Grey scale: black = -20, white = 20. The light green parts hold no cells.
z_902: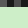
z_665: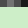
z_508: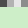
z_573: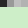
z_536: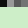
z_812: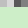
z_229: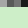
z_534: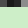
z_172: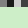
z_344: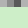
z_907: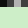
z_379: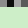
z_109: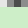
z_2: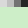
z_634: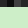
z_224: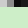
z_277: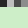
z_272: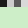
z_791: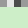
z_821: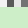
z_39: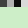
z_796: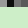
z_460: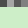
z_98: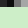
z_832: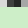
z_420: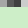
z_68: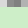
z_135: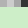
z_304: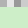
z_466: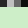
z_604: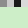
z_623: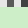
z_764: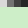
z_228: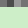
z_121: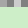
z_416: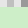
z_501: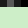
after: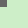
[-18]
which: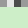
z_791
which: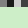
z_172
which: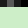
z_501

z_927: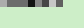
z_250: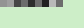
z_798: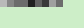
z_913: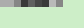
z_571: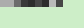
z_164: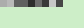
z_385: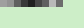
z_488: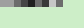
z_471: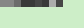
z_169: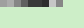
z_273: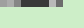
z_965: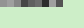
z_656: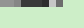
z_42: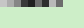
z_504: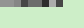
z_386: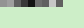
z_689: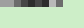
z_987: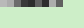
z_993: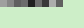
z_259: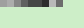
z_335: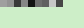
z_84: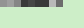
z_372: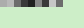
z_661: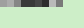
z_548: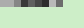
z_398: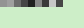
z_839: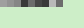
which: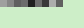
z_993
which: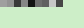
z_335
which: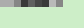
z_913
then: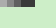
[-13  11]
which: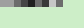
z_488
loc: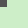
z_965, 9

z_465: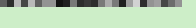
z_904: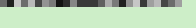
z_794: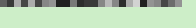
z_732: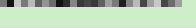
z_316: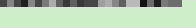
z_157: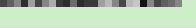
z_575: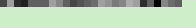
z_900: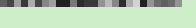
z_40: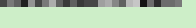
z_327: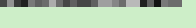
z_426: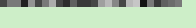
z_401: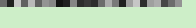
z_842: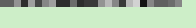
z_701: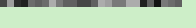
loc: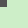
z_575, 12
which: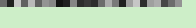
z_401

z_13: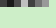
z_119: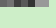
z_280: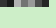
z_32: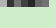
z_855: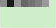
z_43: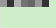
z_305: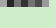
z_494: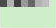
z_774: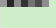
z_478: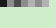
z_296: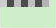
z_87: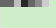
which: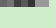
z_119
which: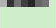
z_32
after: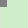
[4]
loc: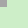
z_305, 1
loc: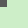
z_119, 4

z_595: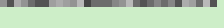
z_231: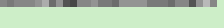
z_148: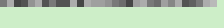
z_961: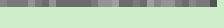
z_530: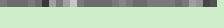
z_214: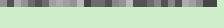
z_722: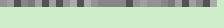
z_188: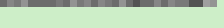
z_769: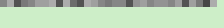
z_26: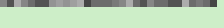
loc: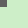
z_148, 28
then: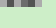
[5 1]

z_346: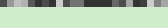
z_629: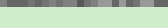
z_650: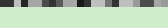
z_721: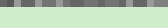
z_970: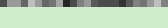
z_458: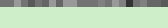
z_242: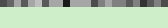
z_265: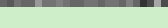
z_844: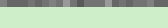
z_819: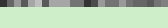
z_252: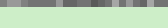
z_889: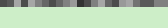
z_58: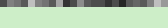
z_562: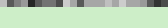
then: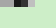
[10 -2]
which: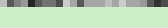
z_562
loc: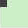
z_346, 21
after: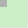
[-6]
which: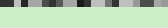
z_650
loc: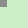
z_58, 12

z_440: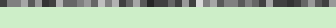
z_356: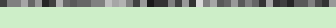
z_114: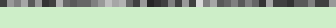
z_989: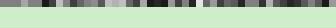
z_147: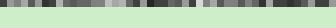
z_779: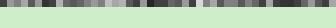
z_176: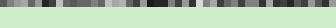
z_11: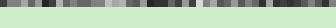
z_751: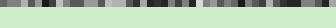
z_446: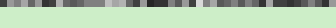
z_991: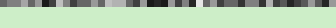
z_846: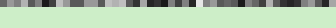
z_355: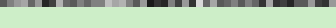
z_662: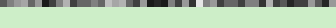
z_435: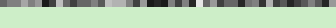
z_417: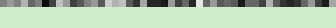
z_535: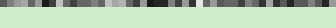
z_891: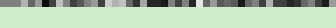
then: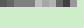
[-14 -12]
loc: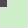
z_356, 46
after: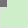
[0]
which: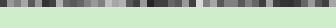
z_779
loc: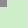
z_989, 14

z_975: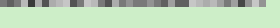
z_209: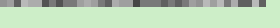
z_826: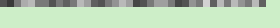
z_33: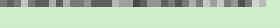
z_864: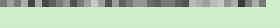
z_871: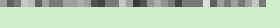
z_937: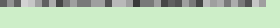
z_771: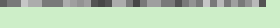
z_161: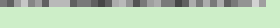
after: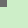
[-5]
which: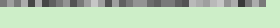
z_864
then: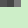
[-1 11]
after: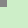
[5]
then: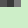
[7 9]

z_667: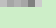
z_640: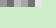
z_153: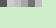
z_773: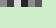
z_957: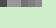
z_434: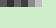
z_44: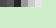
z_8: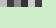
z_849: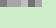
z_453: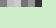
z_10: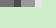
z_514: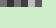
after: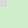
[-14]
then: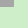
[10 -2]
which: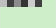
z_8
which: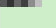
z_434
